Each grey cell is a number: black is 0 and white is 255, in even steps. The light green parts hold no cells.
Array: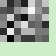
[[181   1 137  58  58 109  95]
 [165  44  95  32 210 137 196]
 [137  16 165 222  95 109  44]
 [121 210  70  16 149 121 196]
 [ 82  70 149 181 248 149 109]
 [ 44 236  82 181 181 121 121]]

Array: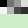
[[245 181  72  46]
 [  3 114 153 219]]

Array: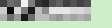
[[203  12 216 125  26 189 140 230 230 230 216 216 203]
 [176 109 152  26 109 189 189 164 152 176 164 176 164]
 [ 66 109  97 243 125  52  38  81  97  66  81  66  81]]

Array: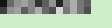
[[ 63 146 160  94 133 173 106  79 215 119 173 119  79]
 [ 20 106 146 160 133  51  94 146  36 133 173 119  94]]

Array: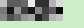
[[194  92  92 105 235  48  48 179 219]
 [134  80 105 149 163  35  80 179 194]
 [121  23 149  64  23 134  64  92   9]]

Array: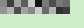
[[148 179  78 163 136 203 107 179  48  62]
 [136  62 163  93 203  22 121  78 121 107]]

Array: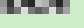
[[164  79 121 220 121  94 121 220 106 164]
 [148  52 192  66  39 192 176 106  39 133]]

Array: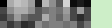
[[101  57  87  44  57 142 113 128 128 113 128  71 113]
 [ 71 142 171 171 142  87 113 128 113 156  71 156  71]
 [ 57 101 156 113  87  87 171 128 101 142  71  44  71]
 [  0 171 195 183 156  28 183 142  87 211  12  28  12]]
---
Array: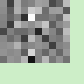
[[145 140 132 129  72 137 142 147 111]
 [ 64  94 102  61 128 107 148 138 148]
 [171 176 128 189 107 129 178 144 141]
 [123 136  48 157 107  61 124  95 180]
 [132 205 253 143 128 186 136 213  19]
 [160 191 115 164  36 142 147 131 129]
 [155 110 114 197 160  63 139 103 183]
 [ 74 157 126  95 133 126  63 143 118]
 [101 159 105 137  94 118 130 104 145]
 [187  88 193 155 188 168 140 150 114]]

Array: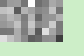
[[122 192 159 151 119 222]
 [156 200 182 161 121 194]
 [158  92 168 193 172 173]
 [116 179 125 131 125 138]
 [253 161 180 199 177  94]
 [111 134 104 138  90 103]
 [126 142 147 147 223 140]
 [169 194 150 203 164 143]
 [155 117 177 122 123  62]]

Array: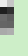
[[236  31 105 101 169]
 [198  49  93  99 174]]

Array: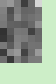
[[143 129 124 120  50  54 121  60 110]
 [152  79  89  98  90  78  92 138  56]
 [121 125 136  96 120 128 132 152 125]
 [ 62 101 106  90 118 124  97  67  95]
 [105 103 113 105  66 111 115 111 122]
 [214 116 120 146 102 104 114 154 123]]

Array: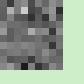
[[103  96  93 131 153 102 140 109 122 135]
 [ 60 177 129 110  93  92 129 120  84 153]
 [126 124  88 110 106 112 123 124  93 113]
 [140 204  84 103 113 100 134 112  96  27]
 [ 76  69  49  88 171 103 127 124  61 128]
 [125  80  90  96 132 113 116 108 106  52]
 [103 127  53  84 139  90 113 137 120  83]
 [141 149 140  99  57  98  55 116 103 135]
 [124  47  80 118 141 112 117  94 105 114]]

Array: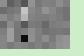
[[142 109 140 108 126 133 134]
 [ 96 118 126 139 159 158 122]
 [111 124 138 120 117 118 132]
 [ 85 197 181  88 125  13 128]
 [147 136 131 123 142 144 121]
 [120 127 126 120 127 126 130]
 [129 147 125 105 114 141 119]
 [127 134 130 124 118 123 131]
 [141 121 125 128 121 141 144]
 [127 115 114 131 117 147 149]]
